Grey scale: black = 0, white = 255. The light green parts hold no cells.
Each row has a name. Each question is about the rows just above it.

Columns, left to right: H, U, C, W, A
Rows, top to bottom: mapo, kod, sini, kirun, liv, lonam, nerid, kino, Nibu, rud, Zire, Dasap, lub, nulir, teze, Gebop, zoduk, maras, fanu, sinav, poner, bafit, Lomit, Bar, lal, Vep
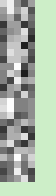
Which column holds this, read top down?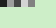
W
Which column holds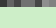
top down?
H
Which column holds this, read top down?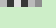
W

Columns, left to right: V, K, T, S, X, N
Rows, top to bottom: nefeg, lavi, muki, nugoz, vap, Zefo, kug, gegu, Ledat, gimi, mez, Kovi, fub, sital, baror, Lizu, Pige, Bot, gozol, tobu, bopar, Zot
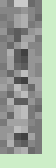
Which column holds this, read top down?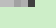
S
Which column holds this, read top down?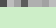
T
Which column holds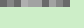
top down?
K
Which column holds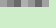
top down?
K

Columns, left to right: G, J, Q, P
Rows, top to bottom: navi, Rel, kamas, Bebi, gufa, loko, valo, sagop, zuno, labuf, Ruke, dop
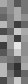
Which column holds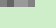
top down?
J
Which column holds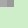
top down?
P

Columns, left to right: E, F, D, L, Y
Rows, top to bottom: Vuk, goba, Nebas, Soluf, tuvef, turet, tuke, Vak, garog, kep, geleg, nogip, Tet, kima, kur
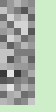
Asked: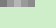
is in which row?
Vuk
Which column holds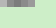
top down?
D
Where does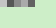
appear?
garog
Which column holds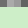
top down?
E
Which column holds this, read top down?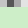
F
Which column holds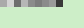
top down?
D

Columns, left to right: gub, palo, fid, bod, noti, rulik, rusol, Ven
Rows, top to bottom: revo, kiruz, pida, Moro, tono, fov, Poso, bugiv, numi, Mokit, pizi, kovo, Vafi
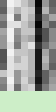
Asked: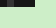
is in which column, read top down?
rulik
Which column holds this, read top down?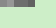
Ven
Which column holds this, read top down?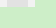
palo
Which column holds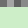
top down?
Ven
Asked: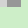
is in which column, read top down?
fid
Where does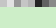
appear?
pizi

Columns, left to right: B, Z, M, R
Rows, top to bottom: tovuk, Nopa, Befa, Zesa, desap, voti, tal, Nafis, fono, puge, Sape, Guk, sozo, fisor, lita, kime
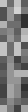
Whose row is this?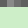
lita
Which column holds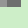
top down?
Z
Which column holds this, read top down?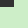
R
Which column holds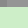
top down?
Z
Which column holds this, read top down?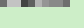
M
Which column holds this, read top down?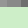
M

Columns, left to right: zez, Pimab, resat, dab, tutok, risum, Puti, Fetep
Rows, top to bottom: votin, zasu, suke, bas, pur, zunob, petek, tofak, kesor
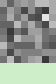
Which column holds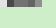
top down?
Puti
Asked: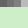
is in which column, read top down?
zez
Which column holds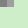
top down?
tutok

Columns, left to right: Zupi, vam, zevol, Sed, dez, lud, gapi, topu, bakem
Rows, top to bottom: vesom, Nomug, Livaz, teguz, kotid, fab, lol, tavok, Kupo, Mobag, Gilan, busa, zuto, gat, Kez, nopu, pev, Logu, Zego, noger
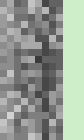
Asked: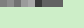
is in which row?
Kupo
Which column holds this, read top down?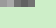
bakem
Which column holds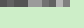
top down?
topu

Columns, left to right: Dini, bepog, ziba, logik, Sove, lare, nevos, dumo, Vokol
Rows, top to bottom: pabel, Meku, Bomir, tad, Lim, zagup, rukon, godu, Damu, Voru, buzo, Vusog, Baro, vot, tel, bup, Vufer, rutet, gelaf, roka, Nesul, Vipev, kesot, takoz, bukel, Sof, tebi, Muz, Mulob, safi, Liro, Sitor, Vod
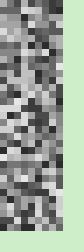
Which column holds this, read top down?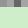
Vokol
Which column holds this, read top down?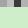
Sove
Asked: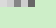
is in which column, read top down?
Dini
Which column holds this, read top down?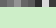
nevos
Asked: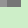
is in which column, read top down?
ziba
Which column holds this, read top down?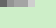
bepog

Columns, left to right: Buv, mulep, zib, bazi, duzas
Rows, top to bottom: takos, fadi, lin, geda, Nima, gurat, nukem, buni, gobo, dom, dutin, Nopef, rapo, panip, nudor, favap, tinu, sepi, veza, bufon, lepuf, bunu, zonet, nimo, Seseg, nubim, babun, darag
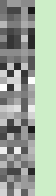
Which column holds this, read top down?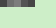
zib
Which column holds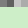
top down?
Buv
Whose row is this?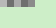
nimo
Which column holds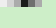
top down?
duzas

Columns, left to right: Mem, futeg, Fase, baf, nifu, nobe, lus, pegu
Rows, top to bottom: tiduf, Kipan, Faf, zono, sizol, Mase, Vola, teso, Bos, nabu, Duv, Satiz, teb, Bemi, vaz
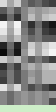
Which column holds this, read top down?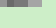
nobe
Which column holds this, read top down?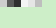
Fase
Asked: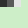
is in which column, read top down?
pegu
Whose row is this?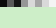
teso

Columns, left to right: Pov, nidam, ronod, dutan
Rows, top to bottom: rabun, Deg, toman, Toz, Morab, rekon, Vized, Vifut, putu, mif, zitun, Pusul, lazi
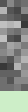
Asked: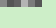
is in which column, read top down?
nidam
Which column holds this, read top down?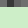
Pov

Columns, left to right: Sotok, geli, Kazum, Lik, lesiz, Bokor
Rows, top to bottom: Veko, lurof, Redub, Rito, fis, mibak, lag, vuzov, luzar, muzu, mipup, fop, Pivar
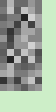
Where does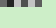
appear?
luzar
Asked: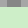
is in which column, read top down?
Bokor
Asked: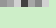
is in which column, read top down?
lesiz

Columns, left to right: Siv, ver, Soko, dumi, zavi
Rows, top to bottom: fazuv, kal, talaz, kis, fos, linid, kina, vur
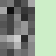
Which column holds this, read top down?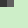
Soko
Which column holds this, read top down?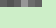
Siv
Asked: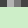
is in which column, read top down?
ver
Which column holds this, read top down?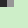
dumi
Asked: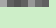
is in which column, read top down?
Siv
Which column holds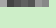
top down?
zavi
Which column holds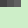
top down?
zavi

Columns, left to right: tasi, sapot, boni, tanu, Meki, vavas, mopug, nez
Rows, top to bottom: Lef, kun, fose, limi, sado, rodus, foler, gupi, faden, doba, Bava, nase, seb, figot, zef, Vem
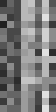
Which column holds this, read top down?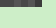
boni
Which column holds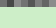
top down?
sapot
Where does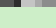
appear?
nase

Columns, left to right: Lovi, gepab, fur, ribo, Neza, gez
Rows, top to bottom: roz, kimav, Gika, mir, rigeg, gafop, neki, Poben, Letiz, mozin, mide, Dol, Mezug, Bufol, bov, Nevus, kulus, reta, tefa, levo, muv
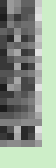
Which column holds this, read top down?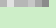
gez
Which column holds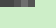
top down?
ribo
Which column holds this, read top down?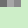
fur
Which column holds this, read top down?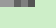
gepab
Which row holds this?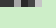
mozin
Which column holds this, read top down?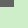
fur

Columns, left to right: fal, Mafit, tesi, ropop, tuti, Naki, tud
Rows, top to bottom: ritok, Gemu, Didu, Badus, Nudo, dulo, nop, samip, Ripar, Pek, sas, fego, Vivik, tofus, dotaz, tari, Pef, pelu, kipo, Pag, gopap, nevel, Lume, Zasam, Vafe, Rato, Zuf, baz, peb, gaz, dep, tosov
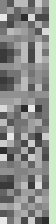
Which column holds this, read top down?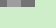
tesi
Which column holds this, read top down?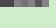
tuti

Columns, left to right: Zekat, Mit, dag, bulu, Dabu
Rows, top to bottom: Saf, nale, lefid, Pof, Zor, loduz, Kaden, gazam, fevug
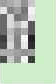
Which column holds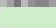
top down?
dag
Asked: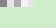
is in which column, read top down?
bulu
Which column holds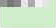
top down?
bulu
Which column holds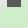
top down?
Dabu
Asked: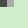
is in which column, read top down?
Zekat
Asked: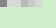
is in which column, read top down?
Mit
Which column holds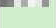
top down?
bulu

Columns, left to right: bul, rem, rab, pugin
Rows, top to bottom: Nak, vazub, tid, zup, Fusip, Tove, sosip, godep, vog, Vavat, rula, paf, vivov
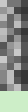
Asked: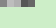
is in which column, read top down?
bul
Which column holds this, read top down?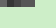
pugin
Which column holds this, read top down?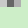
rab
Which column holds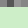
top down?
rem

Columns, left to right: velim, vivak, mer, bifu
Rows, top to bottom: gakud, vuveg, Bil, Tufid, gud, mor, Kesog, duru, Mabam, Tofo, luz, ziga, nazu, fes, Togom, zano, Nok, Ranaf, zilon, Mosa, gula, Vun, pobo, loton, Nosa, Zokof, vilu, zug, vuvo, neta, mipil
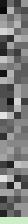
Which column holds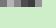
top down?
bifu
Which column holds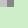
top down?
velim
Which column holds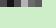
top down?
vivak
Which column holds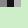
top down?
velim
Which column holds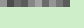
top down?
bifu
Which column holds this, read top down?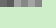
vivak

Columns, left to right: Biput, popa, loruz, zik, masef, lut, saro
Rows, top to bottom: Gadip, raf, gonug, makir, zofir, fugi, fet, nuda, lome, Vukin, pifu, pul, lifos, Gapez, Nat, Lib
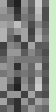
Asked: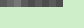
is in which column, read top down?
saro
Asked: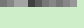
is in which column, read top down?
zik

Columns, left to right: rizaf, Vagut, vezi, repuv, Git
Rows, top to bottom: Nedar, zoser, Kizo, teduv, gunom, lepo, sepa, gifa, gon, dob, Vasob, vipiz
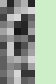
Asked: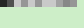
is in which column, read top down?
Vagut
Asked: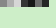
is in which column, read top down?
vezi
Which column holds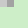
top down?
Vagut
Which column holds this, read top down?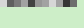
Git

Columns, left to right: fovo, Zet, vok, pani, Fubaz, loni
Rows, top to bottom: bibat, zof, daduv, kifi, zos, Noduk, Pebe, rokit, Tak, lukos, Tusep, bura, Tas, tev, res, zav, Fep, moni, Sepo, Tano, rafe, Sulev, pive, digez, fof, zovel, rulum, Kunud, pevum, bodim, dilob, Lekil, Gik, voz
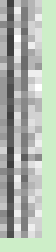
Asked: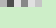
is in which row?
pevum
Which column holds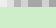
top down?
vok
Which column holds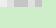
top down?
loni

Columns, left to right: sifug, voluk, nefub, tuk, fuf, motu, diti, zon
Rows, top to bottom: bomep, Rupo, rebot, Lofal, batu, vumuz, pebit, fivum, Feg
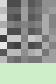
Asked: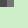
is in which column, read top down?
nefub
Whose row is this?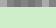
Lofal
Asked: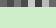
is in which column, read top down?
nefub
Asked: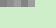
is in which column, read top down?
zon

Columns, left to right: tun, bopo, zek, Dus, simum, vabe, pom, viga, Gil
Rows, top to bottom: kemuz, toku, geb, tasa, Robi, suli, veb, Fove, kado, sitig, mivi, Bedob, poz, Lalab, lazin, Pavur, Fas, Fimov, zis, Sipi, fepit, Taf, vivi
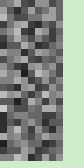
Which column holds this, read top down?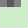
Gil
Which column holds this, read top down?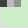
zek
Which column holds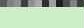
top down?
zek
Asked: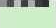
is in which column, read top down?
pom

